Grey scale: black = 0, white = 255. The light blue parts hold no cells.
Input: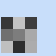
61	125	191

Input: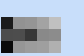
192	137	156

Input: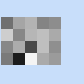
141	191	73	28

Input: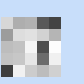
67	210	245	199	62

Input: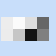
102	19

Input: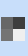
62	116

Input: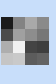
138	141	242	197

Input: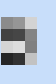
211	70	213

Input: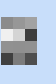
162	212	145
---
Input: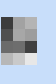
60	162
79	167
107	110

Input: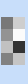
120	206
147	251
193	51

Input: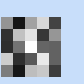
148	21
49	193
46	115

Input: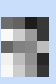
109	98
249	205
101	129

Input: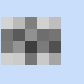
211	186
118	90
122	148

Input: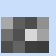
168	94
112	80
77	99

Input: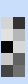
212	51
225	182
6	215

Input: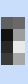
96	105
18	157
40	233

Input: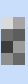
218	165
108	93
60	155
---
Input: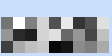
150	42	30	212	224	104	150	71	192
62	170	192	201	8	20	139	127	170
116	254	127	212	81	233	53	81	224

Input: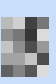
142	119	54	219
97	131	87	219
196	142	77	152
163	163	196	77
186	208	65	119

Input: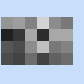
33	55	168	44	168	168
76	67	109	67	97	109
87	76	140	191	120	130
149	158	130	211	140	120

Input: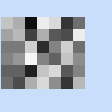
110	76	174	217	141	53	184
98	98	33	196	217	88	131
122	122	207	44	131	207	110
131	151	246	131	98	196	141
196	174	15	237	217	53	110
163	184	65	174	88	76	237

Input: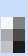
193	28
169	75
247	131

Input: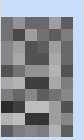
43	63	189	189	158	82
114	73	158	114	94	125
125	104	135	94	114	135
82	114	147	147	178	82
94	125	135	125	178	94
114	147	104	104	158	94
135	158	82	94	158	104
135	168	82	82	168	104
168	178	63	63	168	125
178	189	53	53	158	135
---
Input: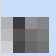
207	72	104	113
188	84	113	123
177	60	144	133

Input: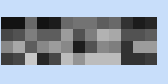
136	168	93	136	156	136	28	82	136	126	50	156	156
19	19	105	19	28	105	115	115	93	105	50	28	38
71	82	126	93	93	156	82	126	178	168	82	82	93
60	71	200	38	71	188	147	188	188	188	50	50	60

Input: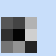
117	147	36
86	68	178
47	4	207

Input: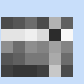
64	54	54	64	200	75
75	86	108	75	179	96
86	96	120	120	170	108
142	108	142	131	161	131
228	228	239	219	44	248

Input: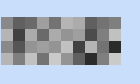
137	96	106	159	115	181	171	96	115	127
137	86	148	159	148	193	65	181	115	43
181	65	171	106	171	148	159	76	127	193
181	127	193	115	202	148	96	43	127	202

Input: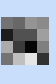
171	59	6	127
28	81	81	159
115	104	148	138
115	191	229	49

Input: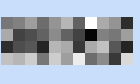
170	66	78	98	139	98	66	5	129	119	158
45	78	87	36	182	170	56	170	193	87	36
119	129	158	109	148	182	98	255	170	148	45
193	182	205	119	205	158	236	109	139	56	217

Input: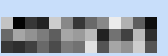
195	4	55	34	205	136	55	105	136	236	177	94	14
55	46	65	105	75	124	114	225	84	166	146	205	84
105	166	146	124	94	166	155	186	34	114	65	186	46

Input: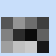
129	44	11	97
85	149	109	62
159	192	202	23
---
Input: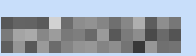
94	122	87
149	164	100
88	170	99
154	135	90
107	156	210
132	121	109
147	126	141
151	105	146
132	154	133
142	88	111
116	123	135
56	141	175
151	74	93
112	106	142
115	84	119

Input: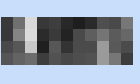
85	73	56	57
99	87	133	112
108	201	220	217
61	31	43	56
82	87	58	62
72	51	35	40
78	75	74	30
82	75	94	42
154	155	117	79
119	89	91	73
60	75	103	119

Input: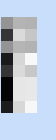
28	4	4	53	26	148	53	148
215	230	230	218	214	181	218	180
247	232	232	199	248	178	198	178

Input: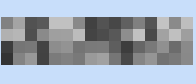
51	61	177	129
131	117	182	164
152	120	79	82
66	67	138	89
123	141	159	193
129	147	160	193
121	116	188	137
154	122	68	65
161	123	76	83
118	94	88	71
72	61	142	96
133	102	194	128
149	121	73	84
114	144	162	195
121	108	192	138
137	138	158	190

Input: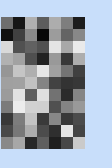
137	73	56	123	155	160	150	177	217	16	110
167	120	124	236	226	161	197	162	81	64	22
39	173	195	209	94	193	175	79	97	138	176
95	76	58	208	224	132	230	34	81	8	93
31	47	136	80	114	66	160	153	228	156	173
71	229	57	132	43	51	116	56	168	100	126
202	68	75	153	133	55	64	173	234	136	28

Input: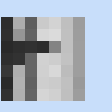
49	42	55	46	41	47	45
176	178	175	50	46	150	173
100	97	101	101	49	99	94
213	206	208	209	44	215	202
208	203	216	205	131	219	211
191	192	188	194	192	192	191
157	153	158	158	158	157	156

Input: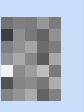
131	83	243	147	127	63	115
148	132	139	169	146	143	128
170	139	158	136	165	121	124
99	120	188	92	108	100	151
129	172	121	167	125	145	124
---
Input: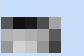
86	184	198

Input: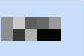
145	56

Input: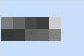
124	59

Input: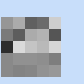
150	93	196	142	152

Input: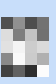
80	126	205	176

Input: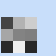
68	131	40
